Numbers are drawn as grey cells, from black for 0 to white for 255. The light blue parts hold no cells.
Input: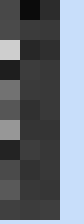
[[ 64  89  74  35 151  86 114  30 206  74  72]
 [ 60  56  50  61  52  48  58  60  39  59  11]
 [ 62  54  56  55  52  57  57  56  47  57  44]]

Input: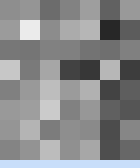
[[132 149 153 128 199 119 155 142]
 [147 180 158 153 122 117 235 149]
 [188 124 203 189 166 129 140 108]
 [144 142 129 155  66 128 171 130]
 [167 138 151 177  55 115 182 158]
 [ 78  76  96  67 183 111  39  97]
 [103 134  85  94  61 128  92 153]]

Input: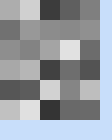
[[193  86 168 142 113 173]
 [224  92 182 131 152 208]
 [ 52 210  65 164 140  60]
 [105 133 110 225 137  95]
 [106 190  83 108 144 127]]

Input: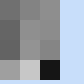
[[159  99 101 112]
 [199 147 143 131]
 [ 21 133 140 142]]

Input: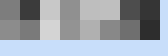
[[140 125]
 [122  59]
 [212 200]
 [147 144]
 [176 190]
 [136 191]
 [111  77]
 [ 45  53]]

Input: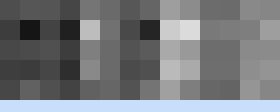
[[ 71  62  72  61  78]
 [ 97  60  75  21  86]
 [ 80  70  80  67  85]
 [ 67  46  61  32  70]
 [ 97 137 127 189 117]
 [102 106 106 113 106]
 [ 83  75  83  73  87]
 [116  80  91  37 101]
 [160 186 169 204 158]
 [126 170 153 219 140]
 [103 110 109 121 108]
 [100 110 109 124 107]
 [149 142 138 126 137]
 [134 148 139 158 134]]
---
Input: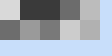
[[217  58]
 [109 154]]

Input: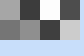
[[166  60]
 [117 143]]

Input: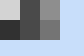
[[211  74]
 [ 49  73]]

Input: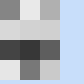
[[133 233]
 [216 210]]

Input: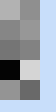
[[178 143]
 [134 151]]

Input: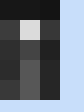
[[ 23  23]
 [ 60 219]]

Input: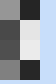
[[150  37]
 [ 73 229]]

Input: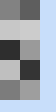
[[130  94]
 [199 204]]

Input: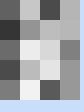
[[ 97 199]
 [ 53 148]]
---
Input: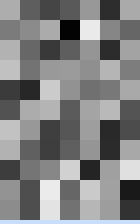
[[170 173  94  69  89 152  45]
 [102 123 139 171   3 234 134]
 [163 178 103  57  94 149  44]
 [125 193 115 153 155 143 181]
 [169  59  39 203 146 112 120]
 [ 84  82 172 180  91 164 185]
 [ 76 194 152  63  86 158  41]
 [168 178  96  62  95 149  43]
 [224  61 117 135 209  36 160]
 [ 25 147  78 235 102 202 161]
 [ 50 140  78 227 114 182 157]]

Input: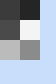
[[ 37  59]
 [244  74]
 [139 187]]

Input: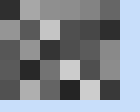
[[102  47 167 143 141 131]
 [ 46 149  89 197  79  71]
 [137  87 148  52  78  91]
 [140  90  40 115 204  79]
 [ 57  81 175 100  36 205]]

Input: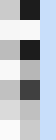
[[ 28 203]
 [248 246]
 [ 28 188]
 [183 248]
 [ 64 193]
 [192 218]
 [203 250]]

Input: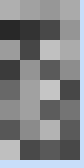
[[170 175 161 151]
 [149  40  51  72]
 [171 156  70 192]
 [141  59 148  90]
 [ 71 104 161 197]
 [116 141 160  92]
 [ 90  87 139 179]
 [ 72 191  73  89]]

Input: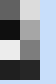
[[220  97]
 [166  15]
 [125 236]
 [ 38  31]]

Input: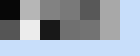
[[168   7 182 130 121  88]
 [168  85 236  24 112 115]]

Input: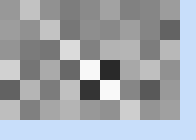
[[156 152 194 145 125 138 162 129 134]
 [ 99 157 145 195 119 142 137 158 133]
 [184 148 123 118 219 129 179 181 125]
 [145 209 117 170 104 248  41 168 191]
 [153  98 181 124 192  52 249 134  89]
 [160 190 128 166 180 152 145 206 148]]

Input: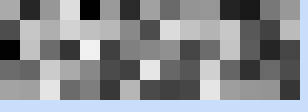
[[152 170  38 151 221   1 154  42 161 105 148 150  35  24 120]
 [187  77 198 175 210 192 184 137  76 219 194 180 199  88  66]
 [ 69   2 194 108  52 240  64 128 135 144  69 108 196  92  37]
 [ 76 108 101 203 170 136  75  65 230 103  86 208 101  48 105]
 [ 54 163 160 228 107 126  56 182  74  65  70 229 158 150 148]]
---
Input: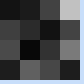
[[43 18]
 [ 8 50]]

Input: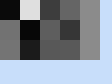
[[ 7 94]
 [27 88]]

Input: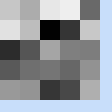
[[189   2]
 [ 85 165]]

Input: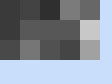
[[ 88  87]
 [118  81]]

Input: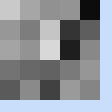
[[125 197]
 [147 216]]

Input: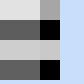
[[ 93   1]
 [206 201]]
